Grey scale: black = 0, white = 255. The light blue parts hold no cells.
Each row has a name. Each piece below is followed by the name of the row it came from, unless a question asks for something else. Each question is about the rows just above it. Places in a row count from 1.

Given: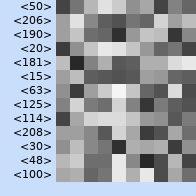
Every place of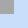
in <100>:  1 9
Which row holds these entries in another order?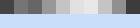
<20>

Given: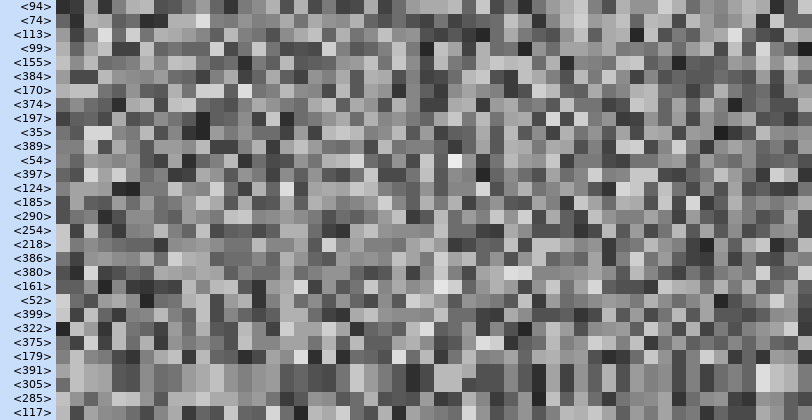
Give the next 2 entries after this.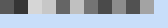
[81 95]
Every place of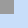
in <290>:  10 17 24 30 46
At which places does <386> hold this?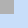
10 17
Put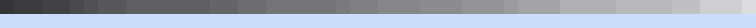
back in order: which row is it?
<375>
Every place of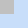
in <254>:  3 11 23 28

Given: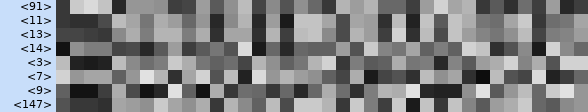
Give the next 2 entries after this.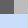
[ 75 202]
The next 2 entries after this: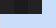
[188 138]

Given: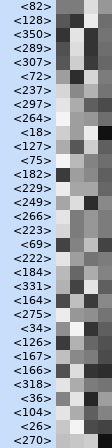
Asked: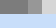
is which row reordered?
<223>
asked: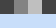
<69>
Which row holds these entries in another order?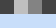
<69>
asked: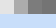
<318>
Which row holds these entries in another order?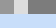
<82>
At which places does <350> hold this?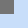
4

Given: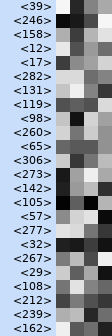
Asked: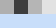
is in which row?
<158>
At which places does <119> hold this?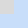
4

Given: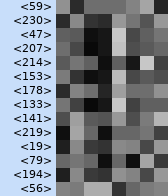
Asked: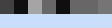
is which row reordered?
<219>
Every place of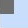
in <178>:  3 6 7
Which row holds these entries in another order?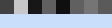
<214>
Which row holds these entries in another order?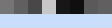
<47>
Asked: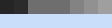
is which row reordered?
<178>

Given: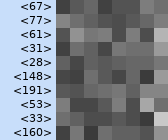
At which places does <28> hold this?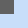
1 3 5
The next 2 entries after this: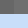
[119  97]
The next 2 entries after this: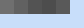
[103 125]
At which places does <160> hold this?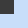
3

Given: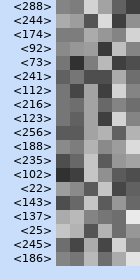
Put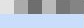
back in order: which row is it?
<186>
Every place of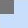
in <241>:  2
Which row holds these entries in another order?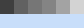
<123>

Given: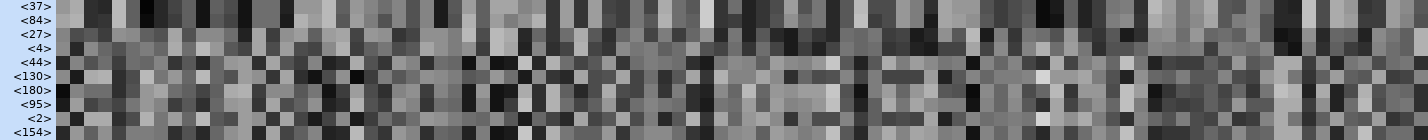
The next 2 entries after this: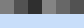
[125  76]
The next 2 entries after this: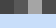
[125  40]
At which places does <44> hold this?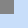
2 8 19 26 50 54 67 69 94
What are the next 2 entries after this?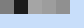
[88 61]
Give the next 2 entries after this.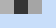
[103 151]
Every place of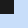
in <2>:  19 22 34

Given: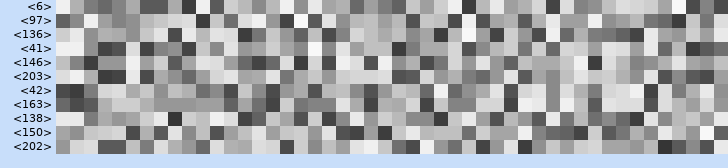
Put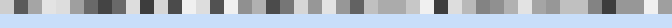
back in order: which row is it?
<146>
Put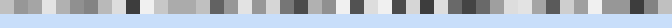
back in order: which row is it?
<146>

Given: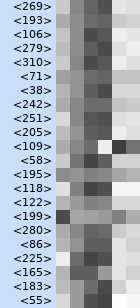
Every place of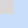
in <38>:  5 6
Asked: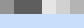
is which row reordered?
<86>
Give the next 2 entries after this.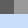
[229 209]

